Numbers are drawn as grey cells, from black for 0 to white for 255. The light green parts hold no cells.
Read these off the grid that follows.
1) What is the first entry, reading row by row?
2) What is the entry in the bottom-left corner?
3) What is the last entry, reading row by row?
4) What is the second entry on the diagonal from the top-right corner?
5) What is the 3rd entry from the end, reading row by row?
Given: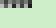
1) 133
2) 191
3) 29
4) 175
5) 67

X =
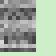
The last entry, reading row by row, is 80
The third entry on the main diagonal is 123
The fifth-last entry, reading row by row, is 80
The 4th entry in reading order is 153
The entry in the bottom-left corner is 94
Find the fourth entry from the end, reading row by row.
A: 94
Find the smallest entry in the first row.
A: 110
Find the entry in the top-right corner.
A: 178
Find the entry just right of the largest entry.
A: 68
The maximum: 214
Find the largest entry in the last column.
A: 202
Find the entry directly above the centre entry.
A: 166
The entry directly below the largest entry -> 202
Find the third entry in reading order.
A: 137
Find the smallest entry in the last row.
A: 68
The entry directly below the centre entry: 123
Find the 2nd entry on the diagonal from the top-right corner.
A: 166
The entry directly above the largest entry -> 137
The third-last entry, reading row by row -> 110

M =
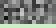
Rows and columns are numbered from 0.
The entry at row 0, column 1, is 86
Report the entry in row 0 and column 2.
127
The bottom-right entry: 113
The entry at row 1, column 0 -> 70
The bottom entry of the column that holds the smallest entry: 155
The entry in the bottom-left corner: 86
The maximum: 197
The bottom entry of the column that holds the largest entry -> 101
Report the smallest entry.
17
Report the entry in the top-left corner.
101
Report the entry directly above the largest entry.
183
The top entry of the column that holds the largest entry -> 86
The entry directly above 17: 155
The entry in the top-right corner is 127
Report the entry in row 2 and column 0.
101
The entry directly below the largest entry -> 139
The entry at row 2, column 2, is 70

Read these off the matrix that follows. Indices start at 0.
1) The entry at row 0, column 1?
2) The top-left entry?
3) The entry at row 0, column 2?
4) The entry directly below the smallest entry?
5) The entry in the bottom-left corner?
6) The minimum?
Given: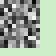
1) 64
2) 219
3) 159
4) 77
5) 77
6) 8

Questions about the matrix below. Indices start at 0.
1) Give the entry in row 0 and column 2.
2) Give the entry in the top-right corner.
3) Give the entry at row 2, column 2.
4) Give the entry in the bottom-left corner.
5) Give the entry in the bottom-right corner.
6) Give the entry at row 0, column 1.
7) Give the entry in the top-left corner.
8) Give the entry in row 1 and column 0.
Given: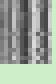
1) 114
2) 180
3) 101
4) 140
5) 168
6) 156
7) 126
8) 140

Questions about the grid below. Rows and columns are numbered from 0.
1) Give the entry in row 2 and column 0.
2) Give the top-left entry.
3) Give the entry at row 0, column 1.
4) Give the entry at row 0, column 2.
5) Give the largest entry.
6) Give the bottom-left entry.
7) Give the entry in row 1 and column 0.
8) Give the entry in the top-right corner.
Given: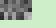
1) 144
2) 130
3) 61
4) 116
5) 187
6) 45
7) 103
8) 103
